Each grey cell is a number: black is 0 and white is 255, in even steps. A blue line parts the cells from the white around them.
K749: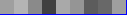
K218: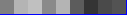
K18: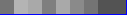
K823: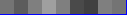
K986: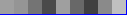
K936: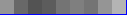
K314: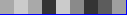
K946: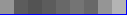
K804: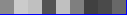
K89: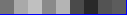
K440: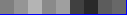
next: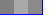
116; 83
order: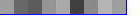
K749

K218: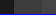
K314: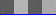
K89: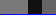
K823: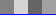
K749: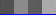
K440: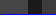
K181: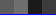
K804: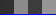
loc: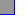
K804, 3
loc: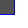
K749, 0
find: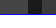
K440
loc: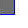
K181, 1
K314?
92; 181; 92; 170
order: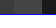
K440
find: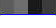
K181

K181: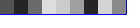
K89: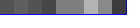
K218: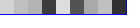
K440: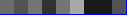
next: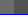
116; 49
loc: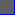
K89, 1
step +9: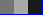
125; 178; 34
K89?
83; 95; 83; 71; 127; 127; 180; 137; 60

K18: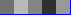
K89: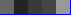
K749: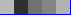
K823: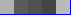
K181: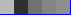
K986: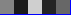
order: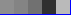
K181
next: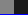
207; 36
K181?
186; 48; 113; 132; 142

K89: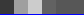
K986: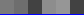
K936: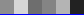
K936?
141; 214; 110; 132; 180; 34
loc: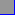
K986, 4
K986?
122; 110; 66; 141; 150; 66

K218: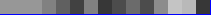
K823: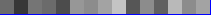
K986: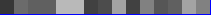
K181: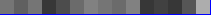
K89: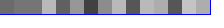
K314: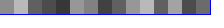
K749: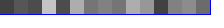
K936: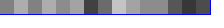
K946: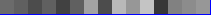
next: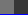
76; 107
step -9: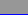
142; 142
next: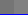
117; 173
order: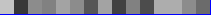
K936
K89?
107; 117; 117; 185; 96; 151; 65; 140; 185; 86; 185; 173; 86; 196; 173
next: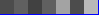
151; 196
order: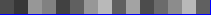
K314

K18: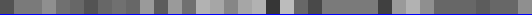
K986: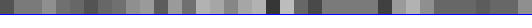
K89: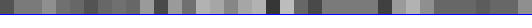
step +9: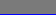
131; 131; 131; 131
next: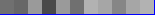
54; 188
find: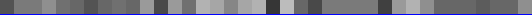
K89
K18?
83; 122; 122; 143; 112; 103; 83; 103; 112; 103; 154; 92; 154; 112; 178; 166; 134; 166; 178; 54; 188; 103; 73; 122; 122; 122; 122; 64; 154; 178; 143; 103; 103; 103; 92; 103; 103; 143

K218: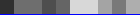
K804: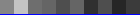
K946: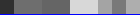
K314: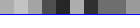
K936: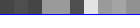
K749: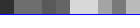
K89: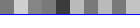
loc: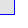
K936, 6
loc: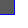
K749, 3
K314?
174; 195; 164; 78; 38; 174; 48; 110; 110; 154
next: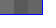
216; 216

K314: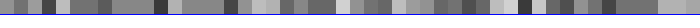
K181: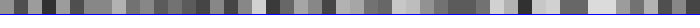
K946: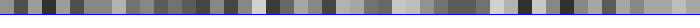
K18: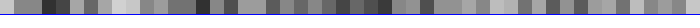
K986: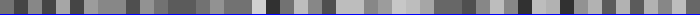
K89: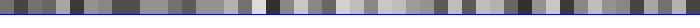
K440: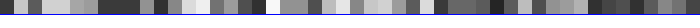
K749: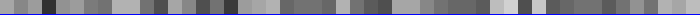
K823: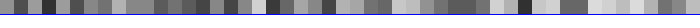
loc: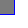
K749, 6
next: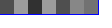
178; 135

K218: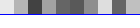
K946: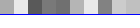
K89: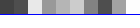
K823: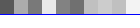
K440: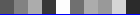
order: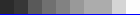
K440
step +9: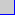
213
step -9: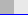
172; 224
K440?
89; 130; 172; 55; 253; 112; 172; 153; 213; 43
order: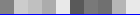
K946
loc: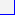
K823, 9
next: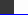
112; 172

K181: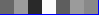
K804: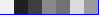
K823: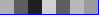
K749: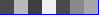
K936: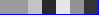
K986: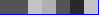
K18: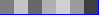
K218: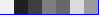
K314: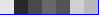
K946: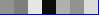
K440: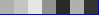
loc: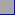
K749, 6
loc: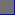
K804, 4
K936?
155; 155; 196; 41; 230; 146; 51
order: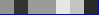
K936
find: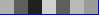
K823

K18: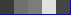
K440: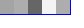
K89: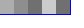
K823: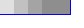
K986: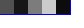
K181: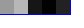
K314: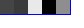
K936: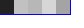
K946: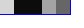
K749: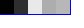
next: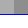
112; 203
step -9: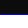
3; 3
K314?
69; 58; 233; 2; 142
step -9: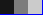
13; 115; 194
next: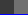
124; 224
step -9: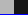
174; 13
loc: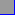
K181, 0

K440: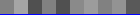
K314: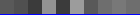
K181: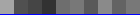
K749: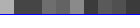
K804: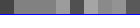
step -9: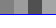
120; 147; 71; 156
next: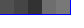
89; 138
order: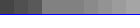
K804
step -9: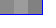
129; 147; 120

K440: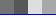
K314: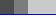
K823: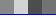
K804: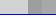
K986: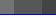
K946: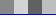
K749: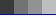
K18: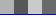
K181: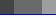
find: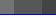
K986
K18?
178; 87; 202; 106
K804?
211; 211; 158; 168
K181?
68; 106; 106; 158
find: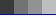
K749
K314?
77; 124; 202; 202
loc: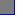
K314, 1

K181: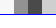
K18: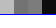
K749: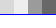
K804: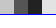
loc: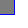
K18, 2
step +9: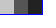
207; 94; 43
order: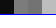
K18

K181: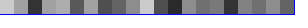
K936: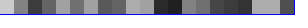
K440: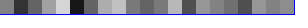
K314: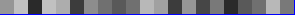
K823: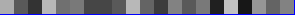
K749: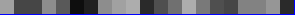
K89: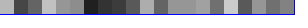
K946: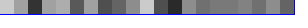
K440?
130; 51; 100; 161; 214; 23; 100; 173; 193; 121; 100; 121; 184; 79; 150; 130; 112; 79; 150; 130; 141
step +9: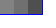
139; 121; 88
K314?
150; 193; 42; 193; 173; 60; 141; 112; 89; 112; 184; 161; 60; 150; 70; 121; 42; 89; 112; 184; 121
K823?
173; 89; 51; 184; 112; 121; 70; 70; 89; 184; 100; 60; 130; 89; 121; 32; 193; 23; 150; 100; 130

